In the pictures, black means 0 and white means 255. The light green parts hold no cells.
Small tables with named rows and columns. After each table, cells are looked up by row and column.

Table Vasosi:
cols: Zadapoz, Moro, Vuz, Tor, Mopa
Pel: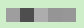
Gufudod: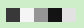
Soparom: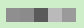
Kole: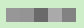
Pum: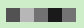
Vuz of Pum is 114
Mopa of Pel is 151
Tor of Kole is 170
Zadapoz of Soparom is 143
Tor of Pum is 26
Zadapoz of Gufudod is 56
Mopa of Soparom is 154
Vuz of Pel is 173
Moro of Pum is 183
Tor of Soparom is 186
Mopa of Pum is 115

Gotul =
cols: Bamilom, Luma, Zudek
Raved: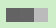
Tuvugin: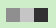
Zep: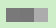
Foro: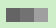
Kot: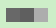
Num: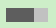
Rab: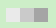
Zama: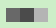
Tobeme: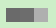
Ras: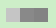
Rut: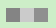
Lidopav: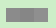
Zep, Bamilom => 121
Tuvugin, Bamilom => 143
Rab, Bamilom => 234
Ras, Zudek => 131
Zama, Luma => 75
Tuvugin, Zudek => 49
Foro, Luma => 114
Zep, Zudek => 172
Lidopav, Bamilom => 139
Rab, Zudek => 165
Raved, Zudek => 187

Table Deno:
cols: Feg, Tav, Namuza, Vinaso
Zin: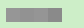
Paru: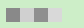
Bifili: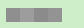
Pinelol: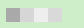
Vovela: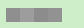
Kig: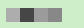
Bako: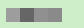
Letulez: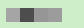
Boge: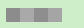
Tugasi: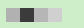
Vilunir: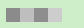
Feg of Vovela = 143
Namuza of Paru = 143
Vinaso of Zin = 138
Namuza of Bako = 144
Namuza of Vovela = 140
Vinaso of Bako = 138
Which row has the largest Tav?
Pinelol

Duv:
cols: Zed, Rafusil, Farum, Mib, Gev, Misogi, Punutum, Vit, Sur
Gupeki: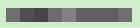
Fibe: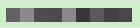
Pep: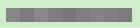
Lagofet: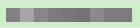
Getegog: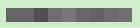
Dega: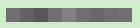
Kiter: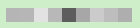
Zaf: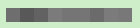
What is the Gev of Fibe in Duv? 136
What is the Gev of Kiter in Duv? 93
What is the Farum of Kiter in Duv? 226
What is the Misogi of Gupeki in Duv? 97
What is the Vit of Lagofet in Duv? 124
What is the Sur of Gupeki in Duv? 111
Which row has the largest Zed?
Kiter

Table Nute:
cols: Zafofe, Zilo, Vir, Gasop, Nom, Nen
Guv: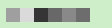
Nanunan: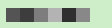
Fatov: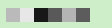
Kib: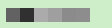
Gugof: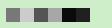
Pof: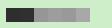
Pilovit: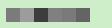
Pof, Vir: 150
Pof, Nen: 168
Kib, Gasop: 159
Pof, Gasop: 157
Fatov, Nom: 180
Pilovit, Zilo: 156
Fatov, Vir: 24
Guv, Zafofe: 159
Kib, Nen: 141
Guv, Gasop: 104
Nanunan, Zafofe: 84
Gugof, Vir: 84

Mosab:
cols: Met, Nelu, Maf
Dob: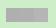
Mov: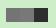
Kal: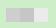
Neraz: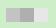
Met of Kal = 206
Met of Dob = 175
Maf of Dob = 181
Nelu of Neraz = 175
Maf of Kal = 235
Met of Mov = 116
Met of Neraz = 195
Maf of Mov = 46
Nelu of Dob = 176
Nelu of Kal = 198
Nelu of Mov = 120
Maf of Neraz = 231
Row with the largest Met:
Kal

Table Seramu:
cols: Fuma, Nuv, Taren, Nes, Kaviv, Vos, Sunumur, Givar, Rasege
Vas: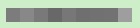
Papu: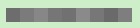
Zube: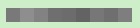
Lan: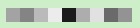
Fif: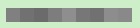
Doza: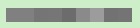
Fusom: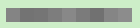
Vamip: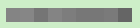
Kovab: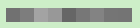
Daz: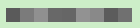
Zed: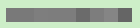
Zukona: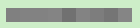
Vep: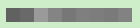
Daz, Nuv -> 123
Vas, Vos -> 111
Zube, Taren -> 130
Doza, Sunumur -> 156
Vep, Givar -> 122
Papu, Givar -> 106
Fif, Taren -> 107
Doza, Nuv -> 128
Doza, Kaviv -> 108
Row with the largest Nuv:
Zube

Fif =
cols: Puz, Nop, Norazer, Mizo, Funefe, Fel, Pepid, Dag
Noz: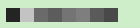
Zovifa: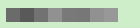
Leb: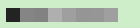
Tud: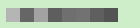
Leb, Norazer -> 130
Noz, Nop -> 195
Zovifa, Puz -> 107
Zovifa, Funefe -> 121
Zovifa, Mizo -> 145
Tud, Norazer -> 162
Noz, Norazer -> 106
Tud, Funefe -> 111
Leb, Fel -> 149
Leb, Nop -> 133
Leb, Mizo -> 175
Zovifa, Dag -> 152
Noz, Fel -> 126
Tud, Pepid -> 95

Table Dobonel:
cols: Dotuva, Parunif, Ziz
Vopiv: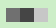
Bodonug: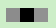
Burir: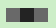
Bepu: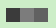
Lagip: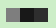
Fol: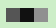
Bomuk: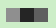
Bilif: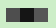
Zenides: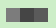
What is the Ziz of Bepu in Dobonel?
97
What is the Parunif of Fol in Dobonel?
17
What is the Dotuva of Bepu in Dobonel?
59
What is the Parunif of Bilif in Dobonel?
21
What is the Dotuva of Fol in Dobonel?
85
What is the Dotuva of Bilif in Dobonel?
78
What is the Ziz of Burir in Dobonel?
104
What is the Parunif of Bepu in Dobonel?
124
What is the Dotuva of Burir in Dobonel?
105
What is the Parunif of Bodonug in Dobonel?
0
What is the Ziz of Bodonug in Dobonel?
145
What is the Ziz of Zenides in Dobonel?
90
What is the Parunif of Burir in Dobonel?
35
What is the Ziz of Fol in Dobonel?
144
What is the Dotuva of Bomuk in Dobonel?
143
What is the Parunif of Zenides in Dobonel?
69
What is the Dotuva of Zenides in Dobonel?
124

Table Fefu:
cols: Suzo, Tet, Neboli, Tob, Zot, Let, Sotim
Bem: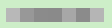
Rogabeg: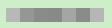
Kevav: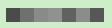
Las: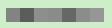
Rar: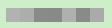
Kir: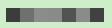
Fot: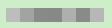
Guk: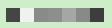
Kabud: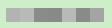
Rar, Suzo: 178
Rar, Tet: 173
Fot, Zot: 175
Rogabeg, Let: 139
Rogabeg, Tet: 150
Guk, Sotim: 61
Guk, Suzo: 69
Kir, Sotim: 65
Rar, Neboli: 138
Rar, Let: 138

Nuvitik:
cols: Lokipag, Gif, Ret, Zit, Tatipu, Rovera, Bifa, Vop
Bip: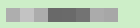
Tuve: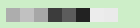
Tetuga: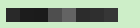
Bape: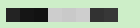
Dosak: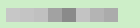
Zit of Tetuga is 78
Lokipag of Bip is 174
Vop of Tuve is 234
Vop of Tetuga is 54
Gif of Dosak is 196
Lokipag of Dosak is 199
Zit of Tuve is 60
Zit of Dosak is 162
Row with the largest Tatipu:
Bape

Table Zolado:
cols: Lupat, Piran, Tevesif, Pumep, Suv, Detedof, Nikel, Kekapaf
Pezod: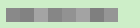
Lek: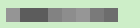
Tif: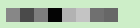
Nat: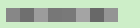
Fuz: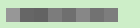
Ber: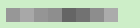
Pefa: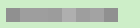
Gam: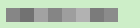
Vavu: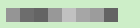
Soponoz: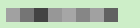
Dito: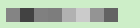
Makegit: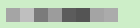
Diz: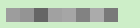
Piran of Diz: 148
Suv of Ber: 101
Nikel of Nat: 104
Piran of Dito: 66
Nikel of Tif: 112
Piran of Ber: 168
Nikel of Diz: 171
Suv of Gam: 158
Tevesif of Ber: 149
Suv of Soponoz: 166
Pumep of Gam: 133
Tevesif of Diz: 101
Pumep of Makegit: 156
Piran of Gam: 114

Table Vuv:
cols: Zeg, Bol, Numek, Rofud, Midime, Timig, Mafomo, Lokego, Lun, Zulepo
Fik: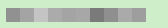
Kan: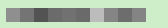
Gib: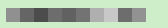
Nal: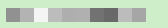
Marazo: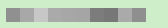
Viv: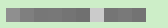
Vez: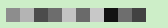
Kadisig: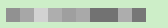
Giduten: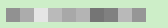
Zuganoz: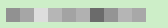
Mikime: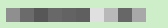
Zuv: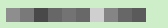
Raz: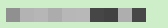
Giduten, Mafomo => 117
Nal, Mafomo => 114
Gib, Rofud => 109
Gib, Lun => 109
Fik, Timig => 167
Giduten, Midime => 168
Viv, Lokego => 117
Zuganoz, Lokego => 148
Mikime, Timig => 95
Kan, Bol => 116
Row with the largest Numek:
Nal

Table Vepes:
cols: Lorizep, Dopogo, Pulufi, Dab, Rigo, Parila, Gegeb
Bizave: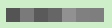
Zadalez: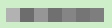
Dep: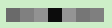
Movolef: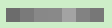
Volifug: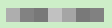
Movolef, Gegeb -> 119
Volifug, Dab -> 193
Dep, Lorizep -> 106
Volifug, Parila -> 121
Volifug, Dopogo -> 130
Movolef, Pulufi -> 136
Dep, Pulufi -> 146
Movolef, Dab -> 137
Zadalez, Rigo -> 133
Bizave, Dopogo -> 122
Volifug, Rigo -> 165
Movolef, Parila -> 130
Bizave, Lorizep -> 84
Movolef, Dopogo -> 122

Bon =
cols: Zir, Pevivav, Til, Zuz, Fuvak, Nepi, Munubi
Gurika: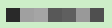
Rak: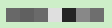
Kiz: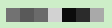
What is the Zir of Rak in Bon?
104
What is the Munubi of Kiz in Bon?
169
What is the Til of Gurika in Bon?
165
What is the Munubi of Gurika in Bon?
79
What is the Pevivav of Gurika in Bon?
160
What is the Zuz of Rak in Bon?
223
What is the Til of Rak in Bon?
106
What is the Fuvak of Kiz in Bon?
12

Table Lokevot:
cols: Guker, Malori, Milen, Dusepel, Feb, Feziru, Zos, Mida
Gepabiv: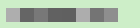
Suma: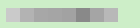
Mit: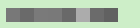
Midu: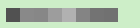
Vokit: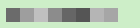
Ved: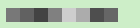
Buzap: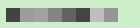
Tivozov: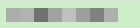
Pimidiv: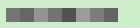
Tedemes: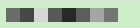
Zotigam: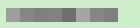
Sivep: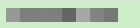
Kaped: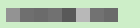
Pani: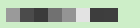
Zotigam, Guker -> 158
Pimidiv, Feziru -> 155
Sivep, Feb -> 101
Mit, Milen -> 122
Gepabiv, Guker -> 174
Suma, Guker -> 202
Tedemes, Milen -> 215
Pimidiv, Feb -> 82
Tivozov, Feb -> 191
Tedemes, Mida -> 117
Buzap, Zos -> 190
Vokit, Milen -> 192
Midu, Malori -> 137

